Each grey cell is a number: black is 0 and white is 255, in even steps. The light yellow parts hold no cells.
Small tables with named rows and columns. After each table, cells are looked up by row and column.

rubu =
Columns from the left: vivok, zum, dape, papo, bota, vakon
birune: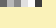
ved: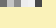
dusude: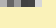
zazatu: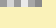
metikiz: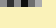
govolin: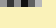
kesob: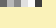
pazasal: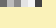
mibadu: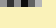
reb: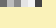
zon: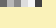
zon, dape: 137
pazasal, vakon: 67
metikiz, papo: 14
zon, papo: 221
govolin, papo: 16
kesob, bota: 251
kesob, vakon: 62
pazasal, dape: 138
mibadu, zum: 51
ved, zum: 197
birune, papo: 224
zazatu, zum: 213
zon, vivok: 105
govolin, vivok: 152

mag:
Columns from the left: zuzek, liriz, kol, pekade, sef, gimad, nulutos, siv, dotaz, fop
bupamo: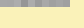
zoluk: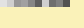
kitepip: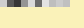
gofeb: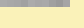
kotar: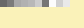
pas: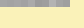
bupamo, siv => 160
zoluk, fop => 81
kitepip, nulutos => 227
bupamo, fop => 160
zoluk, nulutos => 207
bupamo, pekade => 150
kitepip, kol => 55
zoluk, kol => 151
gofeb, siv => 160
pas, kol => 166
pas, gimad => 155
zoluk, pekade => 161
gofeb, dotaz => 154
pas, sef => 170

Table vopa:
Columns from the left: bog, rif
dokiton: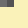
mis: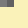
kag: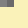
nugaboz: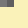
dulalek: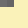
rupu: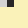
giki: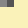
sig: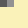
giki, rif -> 84
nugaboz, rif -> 95
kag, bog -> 128
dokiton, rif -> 83
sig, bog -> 89
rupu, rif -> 39
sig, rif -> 146
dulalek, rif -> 101
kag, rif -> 106
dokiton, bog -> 109
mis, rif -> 97
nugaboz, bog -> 119
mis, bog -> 122
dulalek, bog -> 109
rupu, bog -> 210
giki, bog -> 134
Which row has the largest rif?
sig

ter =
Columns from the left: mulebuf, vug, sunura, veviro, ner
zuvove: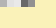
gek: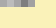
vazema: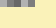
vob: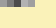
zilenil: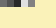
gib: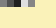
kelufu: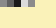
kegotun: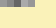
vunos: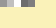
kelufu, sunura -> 27
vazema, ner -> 125
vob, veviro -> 178
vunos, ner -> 126
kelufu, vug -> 96
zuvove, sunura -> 233
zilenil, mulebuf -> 109
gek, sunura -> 166
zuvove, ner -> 145
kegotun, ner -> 151
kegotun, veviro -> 170
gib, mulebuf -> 127
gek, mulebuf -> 170

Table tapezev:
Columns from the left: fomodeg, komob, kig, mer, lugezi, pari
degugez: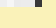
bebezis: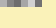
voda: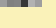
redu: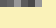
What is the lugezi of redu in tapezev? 73
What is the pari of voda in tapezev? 158
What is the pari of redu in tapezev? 152
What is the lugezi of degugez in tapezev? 236
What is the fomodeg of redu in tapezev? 93
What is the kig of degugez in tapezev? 235
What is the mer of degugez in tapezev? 236
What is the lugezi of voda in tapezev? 178
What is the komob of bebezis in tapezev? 132
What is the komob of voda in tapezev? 128
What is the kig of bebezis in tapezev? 110
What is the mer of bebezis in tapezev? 166
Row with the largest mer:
degugez

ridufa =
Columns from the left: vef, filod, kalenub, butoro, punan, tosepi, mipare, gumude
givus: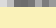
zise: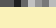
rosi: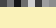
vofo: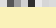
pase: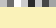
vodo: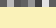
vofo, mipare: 214
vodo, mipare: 227
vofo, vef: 222
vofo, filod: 86
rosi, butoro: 109
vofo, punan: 47
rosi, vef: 70
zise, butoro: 102
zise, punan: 193
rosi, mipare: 158
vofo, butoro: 209
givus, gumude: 154
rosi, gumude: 141
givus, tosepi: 172
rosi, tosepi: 58
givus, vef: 219
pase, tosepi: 203
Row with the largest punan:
rosi

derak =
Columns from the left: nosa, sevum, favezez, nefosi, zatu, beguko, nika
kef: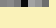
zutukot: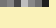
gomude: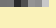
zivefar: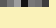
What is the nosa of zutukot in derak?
117
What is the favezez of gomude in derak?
43
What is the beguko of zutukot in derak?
111
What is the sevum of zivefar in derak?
120
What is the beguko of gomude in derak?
142
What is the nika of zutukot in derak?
31
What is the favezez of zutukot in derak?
72
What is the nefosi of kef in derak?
10
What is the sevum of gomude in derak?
117
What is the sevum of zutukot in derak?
133
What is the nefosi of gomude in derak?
80
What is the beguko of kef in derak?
149
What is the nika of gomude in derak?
200
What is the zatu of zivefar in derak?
120
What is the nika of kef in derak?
110
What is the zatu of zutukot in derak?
136
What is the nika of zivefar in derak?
61
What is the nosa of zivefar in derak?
90
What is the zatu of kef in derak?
163
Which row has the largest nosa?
kef

